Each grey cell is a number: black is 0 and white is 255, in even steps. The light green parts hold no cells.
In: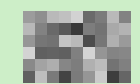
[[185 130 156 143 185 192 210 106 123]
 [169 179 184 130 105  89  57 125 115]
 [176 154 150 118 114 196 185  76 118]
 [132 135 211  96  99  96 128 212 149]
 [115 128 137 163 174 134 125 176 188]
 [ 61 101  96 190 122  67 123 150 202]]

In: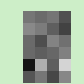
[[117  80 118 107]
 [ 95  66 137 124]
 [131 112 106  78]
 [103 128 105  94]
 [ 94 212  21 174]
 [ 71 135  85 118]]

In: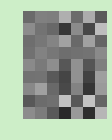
[[172  90 106 128 126 175 107]
 [ 71 189 140 115 104  54 139]
 [161 101 110 119 132 162 105]
 [115 138 113 130 119 110 113]
 [ 85 127 138 122 142  87 145]
 [ 66 158 114 115  89  69 145]
 [ 53 154 136 160 105  73 131]
 [195 101  88 108 112 193  88]
 [ 46 182 140 124  89  41 153]]

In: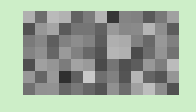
[[120 160 176 109 186 178  98 123 180  54 132 129  89]
 [142  92  82 151 165  90 117 117  98 153 136 138 181]
 [152 128 122 135  94 129 141 130  93 175 171 129 104]
 [148 114 131 144 102 154 129 104  83 181 177  75 109]
 [126 187  79 160 149 124 163 154  74 117  80  93 152]
 [ 85 149 151 101 153  47  96 201 111 129  84 182 101]
 [140  81 113 145 146 102 121 102  84 145 108 161 189]]

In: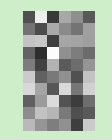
[[143  89  80 238  57 168]
 [116 160 114  75 169 138]
 [164 159 195 199  63 166]
 [125 108  99  45 252 144]
 [109 149 125  65 178  91]
 [ 81 195 203  97 121 144]
 [119 208 216 165  87 217]
 [ 61 110  96 155 219  83]
 [ 79  89 141 194 181 121]
 [ 62 202 185 149 126 144]]

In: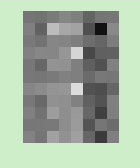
[[117 118 117 114 123 134 127 100]
 [ 17 137 128  98 188 167 162  80]
 [101 125 121 114 134 132 126 110]
 [ 96  97 129 135 134 150 213  72]
 [ 82 129 119 103 147 145 127  95]
 [120 118 120 118 122 129 127 107]
 [ 78 102 134 139 148 150 219  82]
 [ 83 128 120 105 145 143 129  97]
 [ 64 127 128 114 157 142 153 103]
 [118 108 119 120 121 141 155  84]
 [ 59 127 130 117 161 145 160 103]]

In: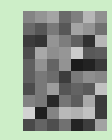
[[183 144 132 148 164 105 127]
 [148 112 105  86 121  87 164]
 [ 48 182  60  52 148 125  96]
 [ 88  92  77 168 142 150 204]
 [ 34  58  96 146 100 147  27]
 [143 135  95 121 108  60 121]
 [ 89 193  76 121 157  85  99]
 [169  59 130 120  40 117  92]
 [194  60 210  31 132 185 177]
 [ 61 162  73 100  78 113  35]]
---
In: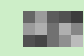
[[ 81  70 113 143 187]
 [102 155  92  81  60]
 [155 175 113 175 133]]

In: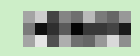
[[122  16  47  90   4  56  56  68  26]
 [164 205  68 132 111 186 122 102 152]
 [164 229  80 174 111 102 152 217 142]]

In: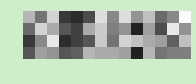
[[182 116 211  56  44  76 222 136 222 147 192 106 136 251]
 [ 56 136 232  44  65  86 202 116 211 192 170 159  96 192]
 [ 86 159 147  86  96 182 170 170 159  32 182 116 127 127]
 [106 211 170  86  65 170 202 127 147  32 159  76 232 147]]

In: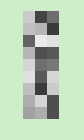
[[191  59 203]
 [203  68 110]
 [182  79  89]
 [224  89 213]
 [213 110 120]
 [161 173  79]
 [191 182  59]
 [173 213  79]
 [ 99 234 224]]

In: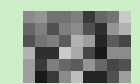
[[158  25  58 139 190  37  37  81 158]
 [178  47  47 201 169  69  25 139 139]
 [158  58 127 103  91 148 103  69  81]
 [ 81 115 127  91 178 158  37  91  69]
 [103 127  81 127 139  81  47 148 178]
 [139 148 115 115 127  58 103 115 201]]

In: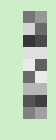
[[ 84  65]
 [ 54  74]
 [235  96]
 [212 106]
 [118 151]
 [129 160]
 [182 182]
 [223 223]
 [106 235]]

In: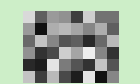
[[154  17 174 185 165 134 174  95]
 [ 41  29 228 123  84  50 195  84]
 [145  50  73 206 165 238 134  50]
 [195  62 185  73  29 228  17 134]
 [217  95 154 145  62 206 114 114]
 [105 195 134  84  95  41 105 185]]
